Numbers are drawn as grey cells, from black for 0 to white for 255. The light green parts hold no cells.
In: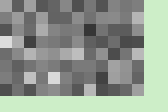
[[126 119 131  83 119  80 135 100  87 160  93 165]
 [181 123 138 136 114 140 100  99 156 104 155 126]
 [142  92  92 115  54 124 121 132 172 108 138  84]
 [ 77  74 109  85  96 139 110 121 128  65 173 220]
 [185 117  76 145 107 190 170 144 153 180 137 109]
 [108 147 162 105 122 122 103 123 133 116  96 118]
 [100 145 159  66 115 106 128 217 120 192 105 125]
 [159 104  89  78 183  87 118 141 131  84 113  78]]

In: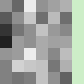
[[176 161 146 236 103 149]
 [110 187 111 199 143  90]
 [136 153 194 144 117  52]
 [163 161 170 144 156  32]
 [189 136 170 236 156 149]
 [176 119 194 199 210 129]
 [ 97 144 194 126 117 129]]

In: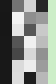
[[ 38 211 115  24]
 [154 142 242  23]
 [201  87 230  23]
 [188 240  85  24]
 [145 215  71  24]
 [156 237 218  24]
 [184  30 220  24]]

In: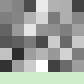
[[ 66 175 178 233  76 131 144]
 [135 174 123 214 177 133 127]
 [160 127 143 147 229 154 100]
 [201 105 205  74 121  96  85]
 [126 211 153 180 158  45 194]
 [158 107  64 254 204 159  50]]

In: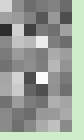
[[107 130 121 109 141 212]
 [ 78 152  87 130 154 160]
 [161 112 123  65 208  45]
 [109 127 236 185 195 137]
 [158 171 124 139 155 123]
 [147 183 127 142 135 114]
 [122 148 252  77 211 166]
 [111 146  80 101 202 168]
 [164 175 114 125 156 114]
 [170 154 153 108 118 137]
 [138 192 171 136 111 138]]

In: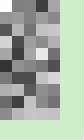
[[166  63 129 128 254]
 [136 157 130 155 150]
 [199 193 116 181  85]
 [177 140 158  77 211]
 [113 233 165  63 168]
 [ 80 121 134 145  52]
 [214 194  76  77 120]
 [132 143  90 185 175]
 [115 138 194  64 106]
 [193 195 198 184 140]]

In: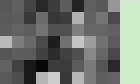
[[150  86  96  34  93  61  39  68  97  87]
 [ 73 117  98 177  60  55 108  55  93  89]
 [ 96 101 102 127  81  81 115  94  99  93]
 [ 91 113 157 198 113  29  73 103 125 187]
 [ 71 101 137  79  64  44  65  91  92  85]
 [ 40  85 122  92  59  60   7  24  66  98]
 [ 99  95 123 185  54 204 181  27  77  89]]

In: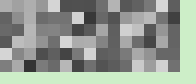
[[ 94 214 120  97  87 180 111  79  80  79 213 152 174 161 174]
 [ 64 116 185 171 153  83 104  56 210 115 115 108 175 142  99]
 [100 150  87 192 208  95 166  89  69 121 132 130 183  99 105]
 [100 168  70 109 169  96 131 174 172 213 111 147 181 189  88]
 [103 103 147 169 122  98  94 211 121  68  95  78 160 135 213]
 [113 209 158 202 108  92  83 112  69 183 106 123  51 170 126]]
